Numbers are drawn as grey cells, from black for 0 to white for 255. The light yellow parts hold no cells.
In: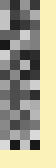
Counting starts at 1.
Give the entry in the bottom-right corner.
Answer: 24
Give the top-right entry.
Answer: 56
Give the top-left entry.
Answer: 127
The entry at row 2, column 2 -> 67
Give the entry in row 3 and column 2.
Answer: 36
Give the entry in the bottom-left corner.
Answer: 217
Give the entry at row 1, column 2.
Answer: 45
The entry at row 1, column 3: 149
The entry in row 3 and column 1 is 195
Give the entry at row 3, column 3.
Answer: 56
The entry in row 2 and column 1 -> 195

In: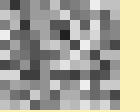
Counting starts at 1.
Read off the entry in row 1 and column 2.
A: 52
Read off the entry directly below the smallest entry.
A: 164
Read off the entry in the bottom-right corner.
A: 146
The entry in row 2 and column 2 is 173
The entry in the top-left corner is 135
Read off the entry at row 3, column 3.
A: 52
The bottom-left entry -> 193
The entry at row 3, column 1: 126
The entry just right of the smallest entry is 214
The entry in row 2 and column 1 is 202
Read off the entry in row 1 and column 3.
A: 114
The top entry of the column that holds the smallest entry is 114
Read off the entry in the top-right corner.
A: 193
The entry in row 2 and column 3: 114
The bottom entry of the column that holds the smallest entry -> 193
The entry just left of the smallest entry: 114

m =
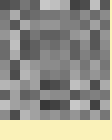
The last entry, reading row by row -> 118
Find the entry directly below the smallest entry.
139
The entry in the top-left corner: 76
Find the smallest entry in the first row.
65
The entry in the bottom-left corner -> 139
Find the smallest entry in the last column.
87
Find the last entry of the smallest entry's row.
171
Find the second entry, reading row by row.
87
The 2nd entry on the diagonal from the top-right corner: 108
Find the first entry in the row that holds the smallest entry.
191
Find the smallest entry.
55
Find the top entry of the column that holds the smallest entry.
200
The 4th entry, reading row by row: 96
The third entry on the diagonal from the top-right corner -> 108
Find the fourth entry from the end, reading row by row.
149
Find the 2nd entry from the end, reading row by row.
161

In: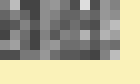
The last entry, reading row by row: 188
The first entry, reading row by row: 130
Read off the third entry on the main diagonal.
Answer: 130
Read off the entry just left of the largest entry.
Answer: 78
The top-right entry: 130
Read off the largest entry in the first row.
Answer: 221
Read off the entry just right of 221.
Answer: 78
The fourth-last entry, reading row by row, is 78
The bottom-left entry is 78
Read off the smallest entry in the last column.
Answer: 110
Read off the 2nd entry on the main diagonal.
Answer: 130
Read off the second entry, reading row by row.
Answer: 188
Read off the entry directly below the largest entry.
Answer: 120
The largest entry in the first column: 142

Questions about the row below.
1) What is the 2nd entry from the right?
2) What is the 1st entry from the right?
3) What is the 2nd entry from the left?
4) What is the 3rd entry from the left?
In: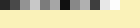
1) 231
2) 253
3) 73
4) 147

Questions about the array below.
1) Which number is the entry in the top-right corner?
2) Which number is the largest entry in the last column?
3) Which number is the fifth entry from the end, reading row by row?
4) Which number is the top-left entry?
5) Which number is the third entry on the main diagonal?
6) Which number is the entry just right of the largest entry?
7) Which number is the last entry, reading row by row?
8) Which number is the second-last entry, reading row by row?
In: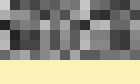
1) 126
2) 164
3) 92
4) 207
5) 126
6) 57
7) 104
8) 126
